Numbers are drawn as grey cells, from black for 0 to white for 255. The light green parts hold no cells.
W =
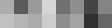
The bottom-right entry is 102
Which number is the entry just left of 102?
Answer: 48
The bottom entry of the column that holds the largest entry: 205
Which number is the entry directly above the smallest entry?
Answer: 69
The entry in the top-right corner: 132

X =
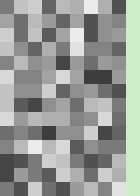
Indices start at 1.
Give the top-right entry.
81
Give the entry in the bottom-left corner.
122
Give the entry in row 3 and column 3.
194
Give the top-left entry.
122
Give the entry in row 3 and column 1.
206
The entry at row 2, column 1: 163
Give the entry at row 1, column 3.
206
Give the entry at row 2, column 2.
110
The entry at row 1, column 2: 194
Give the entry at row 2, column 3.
185
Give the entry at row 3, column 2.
110
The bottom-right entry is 226

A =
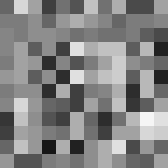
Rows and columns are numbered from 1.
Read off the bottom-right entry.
162
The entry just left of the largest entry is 184
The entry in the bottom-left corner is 151
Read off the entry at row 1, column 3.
162
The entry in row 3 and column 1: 133
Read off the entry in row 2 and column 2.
124
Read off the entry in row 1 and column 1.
102
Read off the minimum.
22
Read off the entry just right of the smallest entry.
174
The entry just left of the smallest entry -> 151
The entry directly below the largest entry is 215
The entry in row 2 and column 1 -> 124
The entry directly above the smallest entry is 124
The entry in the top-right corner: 162
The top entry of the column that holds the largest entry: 74
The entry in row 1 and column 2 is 215

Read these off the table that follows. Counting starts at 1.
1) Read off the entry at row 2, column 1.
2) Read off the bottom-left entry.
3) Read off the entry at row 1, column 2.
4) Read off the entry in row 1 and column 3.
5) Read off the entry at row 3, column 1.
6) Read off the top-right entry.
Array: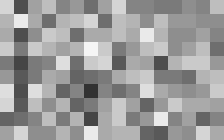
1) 180
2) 161
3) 78
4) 161
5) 170
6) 190

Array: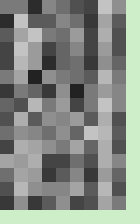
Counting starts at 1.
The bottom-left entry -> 56
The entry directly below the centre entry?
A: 134
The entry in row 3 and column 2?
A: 164
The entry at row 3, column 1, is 91
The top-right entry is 143
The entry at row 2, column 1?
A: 44
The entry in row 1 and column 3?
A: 44
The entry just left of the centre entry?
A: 122
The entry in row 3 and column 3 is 195
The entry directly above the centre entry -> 143
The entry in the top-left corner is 122
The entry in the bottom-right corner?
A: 122
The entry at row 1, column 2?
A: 122
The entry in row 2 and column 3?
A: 91
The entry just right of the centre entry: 68

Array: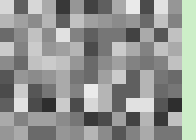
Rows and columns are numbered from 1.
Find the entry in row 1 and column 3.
215
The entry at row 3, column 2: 139
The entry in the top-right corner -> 150
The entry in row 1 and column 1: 215
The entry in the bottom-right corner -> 118
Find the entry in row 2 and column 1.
181
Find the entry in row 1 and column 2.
95
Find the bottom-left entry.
150
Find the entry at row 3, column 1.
106

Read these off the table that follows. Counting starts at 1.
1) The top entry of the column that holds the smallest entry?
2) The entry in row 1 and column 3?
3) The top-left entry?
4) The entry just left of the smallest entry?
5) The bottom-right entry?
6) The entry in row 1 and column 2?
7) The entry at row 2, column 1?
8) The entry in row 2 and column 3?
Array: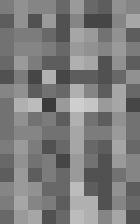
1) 133
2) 133
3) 124
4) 188
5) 81
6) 145
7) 93
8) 81

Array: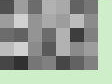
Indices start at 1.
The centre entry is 108
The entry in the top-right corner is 118
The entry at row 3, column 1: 108
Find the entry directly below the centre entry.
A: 89
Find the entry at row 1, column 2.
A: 157
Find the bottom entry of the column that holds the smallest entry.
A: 49
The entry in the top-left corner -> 80
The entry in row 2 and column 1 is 157
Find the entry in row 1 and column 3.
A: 108
